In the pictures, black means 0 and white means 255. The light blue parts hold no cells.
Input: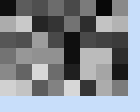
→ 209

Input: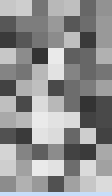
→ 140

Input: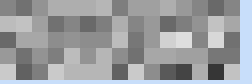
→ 202

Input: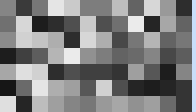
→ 223

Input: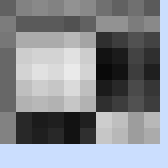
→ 131
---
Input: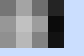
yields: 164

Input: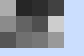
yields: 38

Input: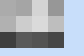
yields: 165

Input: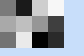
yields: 26

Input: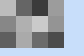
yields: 101

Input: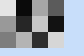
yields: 10
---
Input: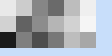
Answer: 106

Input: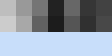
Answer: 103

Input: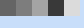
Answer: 164

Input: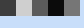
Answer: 91

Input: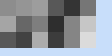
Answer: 88

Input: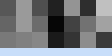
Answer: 148

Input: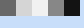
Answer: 241

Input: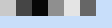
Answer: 143

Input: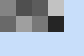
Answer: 79

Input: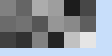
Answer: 158
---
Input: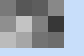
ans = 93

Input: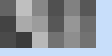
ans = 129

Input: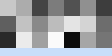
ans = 144

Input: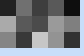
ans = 89

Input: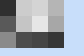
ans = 212

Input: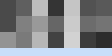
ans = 82
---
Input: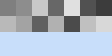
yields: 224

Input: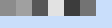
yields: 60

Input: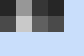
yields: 74

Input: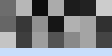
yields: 28

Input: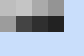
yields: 156

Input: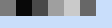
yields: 202

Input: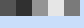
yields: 122

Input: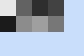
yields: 27

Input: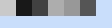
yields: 152

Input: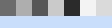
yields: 43
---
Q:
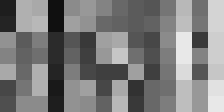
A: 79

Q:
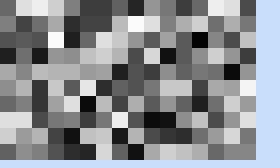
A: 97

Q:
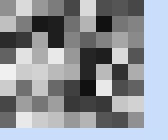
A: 105

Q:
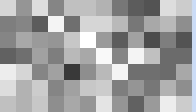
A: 192

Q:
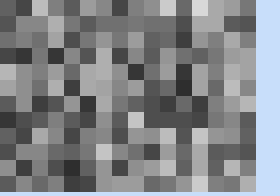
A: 91

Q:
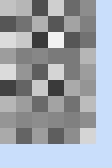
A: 170

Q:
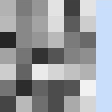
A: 69

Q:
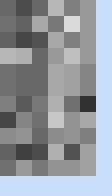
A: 112
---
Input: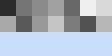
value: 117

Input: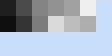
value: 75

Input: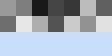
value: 126

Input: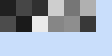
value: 70

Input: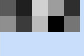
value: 31

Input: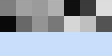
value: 161
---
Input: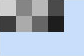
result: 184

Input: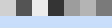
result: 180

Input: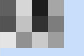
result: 29

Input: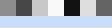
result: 222

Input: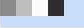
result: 252

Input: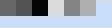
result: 132

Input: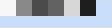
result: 215

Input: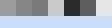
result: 93

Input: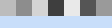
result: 85

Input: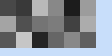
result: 28
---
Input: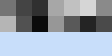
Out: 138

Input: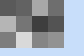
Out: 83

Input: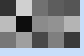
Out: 180

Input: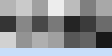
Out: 107

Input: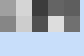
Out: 94

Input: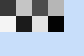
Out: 182
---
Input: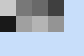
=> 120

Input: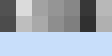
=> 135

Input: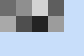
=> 143

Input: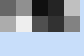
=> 16

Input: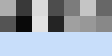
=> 124

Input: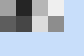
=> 37

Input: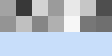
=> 232

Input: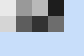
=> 153

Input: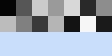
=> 216
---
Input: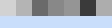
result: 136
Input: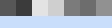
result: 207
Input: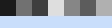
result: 222
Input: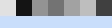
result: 115
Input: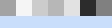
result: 183
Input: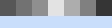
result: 227
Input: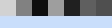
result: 158
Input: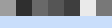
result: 85
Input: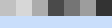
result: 74
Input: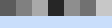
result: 38
